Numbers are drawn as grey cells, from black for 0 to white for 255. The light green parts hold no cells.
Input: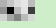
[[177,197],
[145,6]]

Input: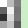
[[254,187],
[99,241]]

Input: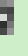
[[133,145],
[76,68]]

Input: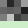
[[127,40],
[101,94]]

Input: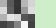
[[176,89],
[217,95]]

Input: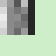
[[191,151],
[217,138]]

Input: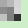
[[169,184],
[140,130]]

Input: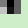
[[122,0],
[195,20]]

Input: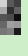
[[211,89],
[169,48]]
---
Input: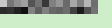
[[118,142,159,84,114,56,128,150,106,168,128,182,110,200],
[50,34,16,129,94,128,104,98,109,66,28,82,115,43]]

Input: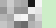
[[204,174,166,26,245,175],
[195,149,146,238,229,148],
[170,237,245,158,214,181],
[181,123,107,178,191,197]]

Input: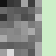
[[54,62,163,61,161,18],
[95,89,86,106,136,107],
[95,106,77,87,189,51],
[106,142,152,123,137,111],
[138,132,152,170,130,133],
[138,139,146,116,126,169],
[92,100,102,108,172,97],
[219,118,125,89,171,159]]

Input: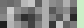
[[106,118,183,197,95,174,141,130,175,125,112],
[203,141,122,99,147,174,89,122,139,78,120],
[186,103,47,64,101,174,123,87,166,40,136],
[179,151,116,67,129,174,55,198,98,123,31]]

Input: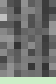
[[83,71,146,94,111,60,97,148],
[109,62,135,132,115,59,66,123],
[113,104,128,82,111,64,101,193],
[91,63,137,80,105,70,148,90],
[116,69,101,109,97,103,150,135],
[150,99,115,94,113,60,104,147],
[138,51,111,139,109,64,93,102],
[106,91,133,74,107,67,133,138],
[122,93,125,121,117,95,115,71],
[145,116,129,54,116,52,142,105],
[147,92,115,110,114,64,97,135]]

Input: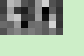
[[185,166,83,67,153,207,81,62,66],
[161,52,29,78,149,0,92,49,60],
[179,198,58,64,159,20,164,57,83],
[100,153,7,108,113,94,212,51,107],
[117,132,107,123,110,92,121,73,82]]

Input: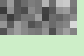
[[156,84,107,125,118,179,109,196,202,123,109],
[143,87,76,137,119,65,88,147,156,114,58],
[61,91,117,117,157,62,108,100,119,139,111],
[92,156,133,83,100,132,107,124,133,216,149],
[135,157,137,124,119,146,79,134,159,130,82]]

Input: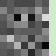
[[89,74,72,72,101,84,79],
[90,110,120,103,156,106,134],
[122,9,173,22,121,218,93],
[110,137,141,68,90,61,81],
[66,98,92,93,91,139,76],
[195,114,126,59,127,117,132],
[104,179,55,149,68,5,94],
[79,96,125,39,99,137,88]]

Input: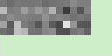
[[109,119,117,117,120,108,115,118,120,138,126,127,120],
[125,129,157,133,154,137,177,114,60,120,84,130,186],
[140,129,129,124,122,145,126,132,126,114,120,112,124],
[91,192,123,113,87,133,92,72,226,149,88,85,162],
[101,192,182,116,113,134,141,82,80,117,124,100,111]]
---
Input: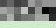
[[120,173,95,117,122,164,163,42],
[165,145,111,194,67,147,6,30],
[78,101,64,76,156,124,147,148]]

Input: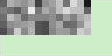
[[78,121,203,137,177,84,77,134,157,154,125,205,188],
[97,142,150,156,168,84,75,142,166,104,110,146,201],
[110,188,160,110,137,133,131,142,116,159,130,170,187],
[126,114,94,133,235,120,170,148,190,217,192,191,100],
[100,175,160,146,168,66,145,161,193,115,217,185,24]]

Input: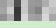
[[144,175,59,213,162,157,214,168],
[165,206,55,199,149,131,204,190],
[159,178,80,199,153,150,173,202]]

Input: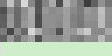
[[97,150,109,146,166,82,146,145,142,155,131,122,145,142,184,142],
[125,71,137,104,214,173,140,135,82,157,151,181,202,138,136,167],
[96,154,106,151,166,78,143,145,137,160,131,120,140,139,186,137],
[94,151,105,145,168,76,144,143,141,158,129,122,146,144,186,141],
[79,137,106,143,172,85,150,139,145,158,137,124,154,144,191,141],
[124,193,124,215,135,84,132,169,78,180,149,119,60,97,145,116]]

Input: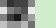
[[193,151,148,182,111],
[129,59,26,109,161],
[226,127,104,80,234],
[121,51,66,67,135]]

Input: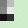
[[17,50],
[134,231],
[124,189]]
